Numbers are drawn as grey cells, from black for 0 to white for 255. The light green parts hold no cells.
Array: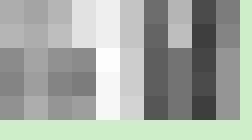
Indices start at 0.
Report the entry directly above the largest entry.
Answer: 239
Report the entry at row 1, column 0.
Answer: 181
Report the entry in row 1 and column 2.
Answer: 189
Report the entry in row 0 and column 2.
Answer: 181
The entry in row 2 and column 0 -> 138
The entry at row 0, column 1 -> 165
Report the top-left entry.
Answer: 173
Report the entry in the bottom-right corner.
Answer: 150
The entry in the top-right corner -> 124
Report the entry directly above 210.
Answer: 204
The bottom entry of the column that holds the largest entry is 247
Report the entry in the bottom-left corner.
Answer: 144
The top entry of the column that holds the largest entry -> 239
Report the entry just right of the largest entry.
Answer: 204

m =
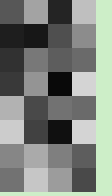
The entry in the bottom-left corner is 114
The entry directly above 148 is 120
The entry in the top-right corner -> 191
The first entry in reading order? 87
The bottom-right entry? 73
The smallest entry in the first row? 36
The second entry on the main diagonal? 23
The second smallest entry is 16
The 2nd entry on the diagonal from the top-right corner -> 79
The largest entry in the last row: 198

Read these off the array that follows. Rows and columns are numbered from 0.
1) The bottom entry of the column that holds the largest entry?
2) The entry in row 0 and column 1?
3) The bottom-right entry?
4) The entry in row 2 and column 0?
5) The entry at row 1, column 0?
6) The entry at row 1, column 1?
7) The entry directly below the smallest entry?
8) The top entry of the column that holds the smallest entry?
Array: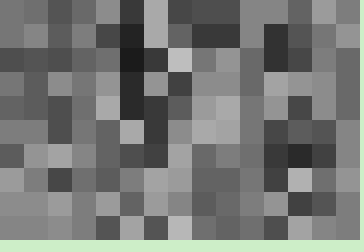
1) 183
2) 111
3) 125
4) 78
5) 118
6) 133
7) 42
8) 57

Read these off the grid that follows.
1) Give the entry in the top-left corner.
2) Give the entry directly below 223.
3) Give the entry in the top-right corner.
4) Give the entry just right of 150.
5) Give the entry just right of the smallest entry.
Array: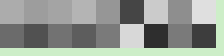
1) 172
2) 61
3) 223
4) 69
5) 122

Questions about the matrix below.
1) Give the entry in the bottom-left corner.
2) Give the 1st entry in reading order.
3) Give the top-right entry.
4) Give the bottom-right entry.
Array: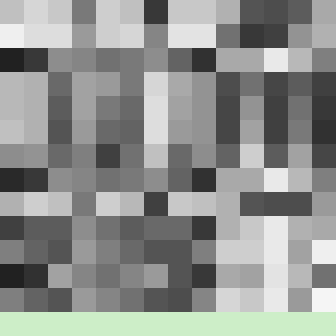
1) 127
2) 192
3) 169
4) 245

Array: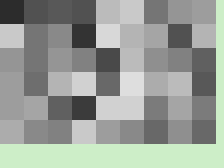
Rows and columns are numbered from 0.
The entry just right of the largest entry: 172
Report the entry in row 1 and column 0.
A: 201
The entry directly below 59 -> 201
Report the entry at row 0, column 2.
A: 88
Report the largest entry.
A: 222
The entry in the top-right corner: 157
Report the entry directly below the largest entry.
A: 209
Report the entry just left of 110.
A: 157
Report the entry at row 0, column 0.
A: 44
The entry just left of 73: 129
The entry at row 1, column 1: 117
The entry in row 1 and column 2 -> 137
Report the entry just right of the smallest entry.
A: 81
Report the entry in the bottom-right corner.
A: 104
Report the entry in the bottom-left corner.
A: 172

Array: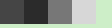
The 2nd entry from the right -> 119
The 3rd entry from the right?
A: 43
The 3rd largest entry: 69

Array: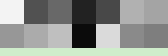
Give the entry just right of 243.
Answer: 80
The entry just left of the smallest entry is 191
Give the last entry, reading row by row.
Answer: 126

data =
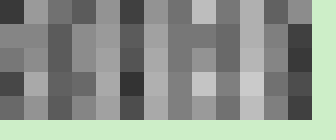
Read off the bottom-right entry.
64
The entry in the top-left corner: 57
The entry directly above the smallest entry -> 84
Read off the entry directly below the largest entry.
189
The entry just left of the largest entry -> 127
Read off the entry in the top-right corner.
140
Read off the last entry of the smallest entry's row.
77
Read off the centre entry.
169
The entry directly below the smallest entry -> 77
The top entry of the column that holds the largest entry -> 176
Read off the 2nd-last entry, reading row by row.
127
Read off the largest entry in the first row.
189
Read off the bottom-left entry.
105
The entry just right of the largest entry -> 113
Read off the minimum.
51
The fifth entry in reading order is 147
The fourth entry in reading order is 91
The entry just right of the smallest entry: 176

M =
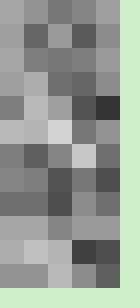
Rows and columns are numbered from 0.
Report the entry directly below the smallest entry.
147
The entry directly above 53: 139
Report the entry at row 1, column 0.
159
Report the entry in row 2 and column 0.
165
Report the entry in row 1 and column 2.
153
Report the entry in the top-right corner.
159
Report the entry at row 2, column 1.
126
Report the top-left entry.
165
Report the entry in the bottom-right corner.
96
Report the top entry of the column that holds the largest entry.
118
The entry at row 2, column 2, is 118
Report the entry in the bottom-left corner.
147
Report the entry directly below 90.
126
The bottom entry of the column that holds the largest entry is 185

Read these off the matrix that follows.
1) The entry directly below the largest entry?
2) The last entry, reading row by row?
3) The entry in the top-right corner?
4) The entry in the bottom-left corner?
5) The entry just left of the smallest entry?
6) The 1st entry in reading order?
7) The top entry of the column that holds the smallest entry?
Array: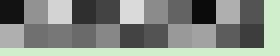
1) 68
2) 60
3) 84
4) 176
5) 99
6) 19
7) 12

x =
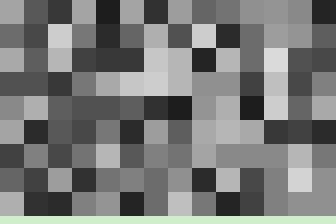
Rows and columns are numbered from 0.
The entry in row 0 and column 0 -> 163
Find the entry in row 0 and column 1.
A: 87
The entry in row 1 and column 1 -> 72
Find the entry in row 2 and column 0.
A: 169
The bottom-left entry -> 175
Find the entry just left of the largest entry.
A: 107
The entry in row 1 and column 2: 204
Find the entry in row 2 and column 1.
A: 94
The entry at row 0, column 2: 57
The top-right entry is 35
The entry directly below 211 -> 143
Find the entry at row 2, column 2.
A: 182
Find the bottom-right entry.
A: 143
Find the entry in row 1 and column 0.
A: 107
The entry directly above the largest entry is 157
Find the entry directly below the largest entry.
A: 190
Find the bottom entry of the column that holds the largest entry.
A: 128
